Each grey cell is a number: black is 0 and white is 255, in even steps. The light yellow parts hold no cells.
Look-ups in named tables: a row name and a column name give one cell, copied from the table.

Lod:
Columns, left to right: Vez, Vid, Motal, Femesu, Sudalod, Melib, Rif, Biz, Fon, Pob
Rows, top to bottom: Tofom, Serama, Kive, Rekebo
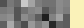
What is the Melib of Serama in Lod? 139
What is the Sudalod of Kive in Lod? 124
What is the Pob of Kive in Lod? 92
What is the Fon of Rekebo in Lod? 99
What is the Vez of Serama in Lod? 121
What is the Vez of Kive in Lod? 135
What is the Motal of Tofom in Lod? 104
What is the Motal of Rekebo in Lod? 111
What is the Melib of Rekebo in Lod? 124
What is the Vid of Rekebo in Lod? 170
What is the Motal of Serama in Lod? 85
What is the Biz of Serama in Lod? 110
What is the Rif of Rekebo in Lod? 146
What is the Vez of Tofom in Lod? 82
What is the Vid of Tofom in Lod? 120
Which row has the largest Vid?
Rekebo

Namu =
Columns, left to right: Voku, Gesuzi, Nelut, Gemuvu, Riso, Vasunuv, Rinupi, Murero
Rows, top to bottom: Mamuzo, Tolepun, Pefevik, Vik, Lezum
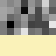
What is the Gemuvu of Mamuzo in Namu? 63
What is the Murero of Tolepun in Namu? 90
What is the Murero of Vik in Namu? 230
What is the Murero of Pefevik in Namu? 160
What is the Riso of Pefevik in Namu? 95
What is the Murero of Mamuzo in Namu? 115
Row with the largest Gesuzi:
Tolepun

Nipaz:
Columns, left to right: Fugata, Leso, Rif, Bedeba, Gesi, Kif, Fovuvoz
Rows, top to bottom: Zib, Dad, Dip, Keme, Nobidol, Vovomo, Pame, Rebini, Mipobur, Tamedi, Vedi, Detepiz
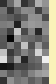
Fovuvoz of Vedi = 163
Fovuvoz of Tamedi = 146
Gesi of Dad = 136
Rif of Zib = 166
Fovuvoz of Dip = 76
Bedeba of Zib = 51
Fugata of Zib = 48
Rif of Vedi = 109
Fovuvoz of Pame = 94
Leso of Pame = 123
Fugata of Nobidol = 102
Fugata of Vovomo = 89
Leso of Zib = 106
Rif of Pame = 83

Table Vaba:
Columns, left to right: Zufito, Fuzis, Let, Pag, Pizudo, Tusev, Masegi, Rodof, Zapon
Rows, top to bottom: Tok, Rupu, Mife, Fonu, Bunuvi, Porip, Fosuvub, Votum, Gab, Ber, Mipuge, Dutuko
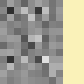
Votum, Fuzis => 164
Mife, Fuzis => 161
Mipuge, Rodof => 175
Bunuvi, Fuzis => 132
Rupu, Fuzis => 47
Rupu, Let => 145
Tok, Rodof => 116
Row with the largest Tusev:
Porip

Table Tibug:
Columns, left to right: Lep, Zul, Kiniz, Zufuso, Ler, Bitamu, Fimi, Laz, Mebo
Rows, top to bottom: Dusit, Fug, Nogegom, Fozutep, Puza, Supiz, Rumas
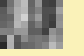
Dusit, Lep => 63
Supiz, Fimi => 112
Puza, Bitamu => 96
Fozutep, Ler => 99
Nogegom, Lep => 96
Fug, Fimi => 79
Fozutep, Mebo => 147
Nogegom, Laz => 67
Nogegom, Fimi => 78
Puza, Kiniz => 151
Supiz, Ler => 114
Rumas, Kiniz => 83
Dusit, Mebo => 127
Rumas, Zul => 176
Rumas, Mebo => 156
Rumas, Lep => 41
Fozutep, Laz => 61
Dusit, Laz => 63

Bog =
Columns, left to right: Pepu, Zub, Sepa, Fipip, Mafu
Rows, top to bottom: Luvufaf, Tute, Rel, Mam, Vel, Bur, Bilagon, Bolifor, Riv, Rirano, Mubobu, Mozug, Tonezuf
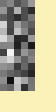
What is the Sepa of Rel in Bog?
46
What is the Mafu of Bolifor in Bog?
119
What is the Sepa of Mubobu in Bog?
86
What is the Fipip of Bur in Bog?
44
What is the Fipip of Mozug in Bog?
165
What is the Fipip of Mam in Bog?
116
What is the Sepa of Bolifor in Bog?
71
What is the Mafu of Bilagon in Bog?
27
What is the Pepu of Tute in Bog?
150
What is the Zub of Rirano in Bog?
136
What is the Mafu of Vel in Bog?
75
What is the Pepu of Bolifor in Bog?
66
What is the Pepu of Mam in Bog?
210
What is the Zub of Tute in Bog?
73
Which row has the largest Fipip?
Mozug

